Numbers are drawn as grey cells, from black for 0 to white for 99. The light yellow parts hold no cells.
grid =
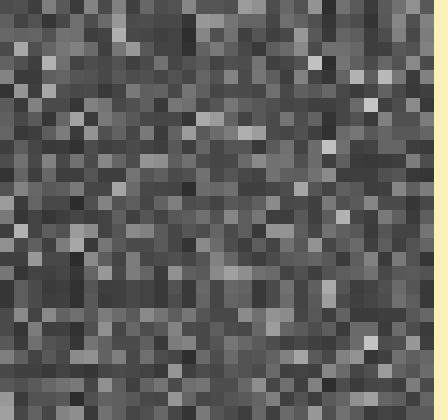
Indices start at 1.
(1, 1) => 30
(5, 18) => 30
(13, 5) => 24
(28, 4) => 40
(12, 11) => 57
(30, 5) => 51
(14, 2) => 51
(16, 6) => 27
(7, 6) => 28
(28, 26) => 23
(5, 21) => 27
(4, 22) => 53
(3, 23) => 34
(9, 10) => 34
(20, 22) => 31
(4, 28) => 25
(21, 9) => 25
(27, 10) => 28
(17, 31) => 45
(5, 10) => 25
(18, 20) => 26
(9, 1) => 37
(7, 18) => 29
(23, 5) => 38
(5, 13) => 27
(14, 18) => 25
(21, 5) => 24
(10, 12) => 23
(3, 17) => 44
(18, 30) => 32
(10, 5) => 48
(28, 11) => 38
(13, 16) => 28
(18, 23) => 57
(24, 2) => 21
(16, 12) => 26
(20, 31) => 32
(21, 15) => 40
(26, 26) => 57
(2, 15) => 59

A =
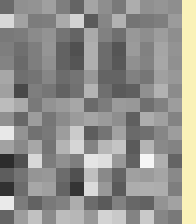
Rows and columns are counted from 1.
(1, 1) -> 41
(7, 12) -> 69
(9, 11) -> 67
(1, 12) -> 58
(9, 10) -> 37
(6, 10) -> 50
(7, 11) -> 56
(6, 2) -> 43
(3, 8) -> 50
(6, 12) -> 62
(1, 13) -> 55
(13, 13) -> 53
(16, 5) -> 73
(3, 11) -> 55
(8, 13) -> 61
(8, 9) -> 60
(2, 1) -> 84
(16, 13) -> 47
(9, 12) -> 62
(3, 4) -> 57
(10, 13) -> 61
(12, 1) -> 17
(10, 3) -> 44
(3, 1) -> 47
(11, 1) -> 63
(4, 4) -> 58
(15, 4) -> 47
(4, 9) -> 33
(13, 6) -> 31
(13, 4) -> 59
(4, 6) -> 31
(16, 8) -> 82
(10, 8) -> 45

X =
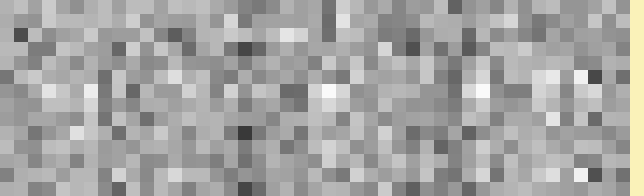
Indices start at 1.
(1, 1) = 69
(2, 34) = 61
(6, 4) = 67
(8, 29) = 62
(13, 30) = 59
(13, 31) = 76
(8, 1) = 63
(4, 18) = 27
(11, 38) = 69
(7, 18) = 57
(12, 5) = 68
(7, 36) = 56
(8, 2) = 58
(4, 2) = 72
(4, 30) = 31
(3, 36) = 54
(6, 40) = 90
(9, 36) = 50
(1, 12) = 63
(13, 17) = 49
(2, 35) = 68
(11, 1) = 73
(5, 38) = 69
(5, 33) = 47
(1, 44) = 75
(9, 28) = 54
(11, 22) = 55
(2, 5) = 72
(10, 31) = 53
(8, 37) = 58
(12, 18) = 44
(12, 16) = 49
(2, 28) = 51
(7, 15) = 71
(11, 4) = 73
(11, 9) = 63
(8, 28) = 74
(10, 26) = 75

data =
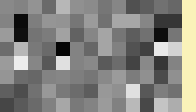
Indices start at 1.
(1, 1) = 53
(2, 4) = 58
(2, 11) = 52
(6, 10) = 48
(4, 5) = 2
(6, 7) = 46
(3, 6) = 38
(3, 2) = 6
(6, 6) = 49
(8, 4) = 50
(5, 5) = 87
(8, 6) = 47
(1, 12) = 44
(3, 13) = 46
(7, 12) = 49
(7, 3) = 44
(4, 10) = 32
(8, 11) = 28
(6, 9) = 60
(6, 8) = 53
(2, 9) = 65
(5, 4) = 34
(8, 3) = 41
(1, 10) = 31
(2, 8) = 44
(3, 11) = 44
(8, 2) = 35
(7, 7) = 36
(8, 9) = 50
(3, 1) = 60
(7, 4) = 59
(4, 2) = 71
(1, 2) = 51
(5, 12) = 21
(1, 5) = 71

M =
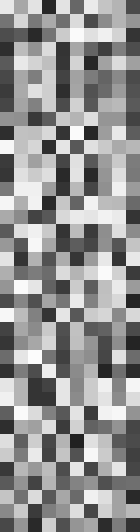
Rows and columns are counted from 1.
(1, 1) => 90
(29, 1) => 93
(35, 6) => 51
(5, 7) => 15
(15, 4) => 16
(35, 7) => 57
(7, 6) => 64
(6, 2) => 65
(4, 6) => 65
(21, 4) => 38
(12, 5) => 27
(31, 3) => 62
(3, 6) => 97
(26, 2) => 89
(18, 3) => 96
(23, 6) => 34
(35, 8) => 31
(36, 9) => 63
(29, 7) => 79
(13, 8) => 58
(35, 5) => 37
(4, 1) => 18
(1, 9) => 70
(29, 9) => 54
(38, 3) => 16
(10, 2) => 75
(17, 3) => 93
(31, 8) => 43
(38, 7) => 65
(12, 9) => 78
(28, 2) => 70
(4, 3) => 57
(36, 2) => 44
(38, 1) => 28
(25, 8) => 28
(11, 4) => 18
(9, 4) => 36
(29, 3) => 20
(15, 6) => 39
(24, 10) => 29

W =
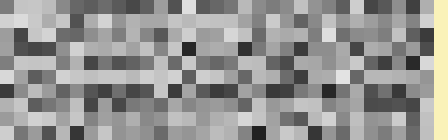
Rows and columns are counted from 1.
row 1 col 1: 48
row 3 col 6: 40
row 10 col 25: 41
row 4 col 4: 30
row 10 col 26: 72
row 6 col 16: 76
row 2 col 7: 67
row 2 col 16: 75
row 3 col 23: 49
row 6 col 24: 67
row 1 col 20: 48
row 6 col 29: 69
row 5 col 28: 24
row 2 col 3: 78
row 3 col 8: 64
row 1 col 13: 32
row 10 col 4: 32
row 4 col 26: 27
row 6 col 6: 77
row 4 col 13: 77
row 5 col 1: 49
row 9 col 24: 81
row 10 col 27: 56
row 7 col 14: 64
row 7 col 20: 22
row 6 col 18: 40
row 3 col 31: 23
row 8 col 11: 51
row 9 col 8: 62
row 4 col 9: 72
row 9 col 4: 78
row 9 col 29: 79
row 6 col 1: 84
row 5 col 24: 56
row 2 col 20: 79

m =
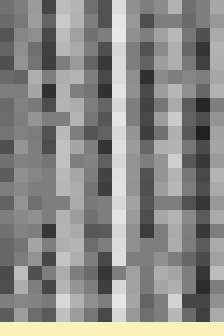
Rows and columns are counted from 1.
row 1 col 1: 44
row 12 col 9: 83
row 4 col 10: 49
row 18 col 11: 49
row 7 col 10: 56
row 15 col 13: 49
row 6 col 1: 41
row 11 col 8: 20
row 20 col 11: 47
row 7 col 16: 69
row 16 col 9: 88
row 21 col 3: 49
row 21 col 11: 47
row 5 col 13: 68
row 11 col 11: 40
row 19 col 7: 49
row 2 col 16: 59
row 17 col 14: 49
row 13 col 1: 36
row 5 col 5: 49
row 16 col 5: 69
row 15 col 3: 43
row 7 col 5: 69
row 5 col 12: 61
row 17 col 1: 44
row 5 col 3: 45
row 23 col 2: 61
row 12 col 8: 37
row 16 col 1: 49
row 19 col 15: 29
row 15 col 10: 63
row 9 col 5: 49
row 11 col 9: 86
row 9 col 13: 79
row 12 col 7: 51
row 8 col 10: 49
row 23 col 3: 42

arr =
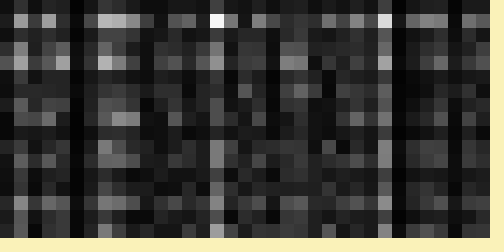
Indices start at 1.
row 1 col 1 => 6
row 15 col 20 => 8
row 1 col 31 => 12
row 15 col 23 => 16
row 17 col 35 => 21
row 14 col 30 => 15
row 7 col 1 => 5
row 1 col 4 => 14
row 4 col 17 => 7
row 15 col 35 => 25
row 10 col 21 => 11
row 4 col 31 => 18
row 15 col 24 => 15
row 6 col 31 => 7
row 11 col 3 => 7
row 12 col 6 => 3
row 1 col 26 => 12
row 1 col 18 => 7
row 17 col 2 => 34
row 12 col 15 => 11
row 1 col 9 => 17
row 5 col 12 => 25
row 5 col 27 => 15
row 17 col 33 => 4
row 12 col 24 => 17
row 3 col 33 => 5
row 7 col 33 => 11
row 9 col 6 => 1
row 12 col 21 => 16
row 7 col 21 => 25
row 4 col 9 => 24
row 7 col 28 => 36
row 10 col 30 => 4
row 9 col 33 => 4
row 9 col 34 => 26
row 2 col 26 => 51
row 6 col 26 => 12
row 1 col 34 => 10
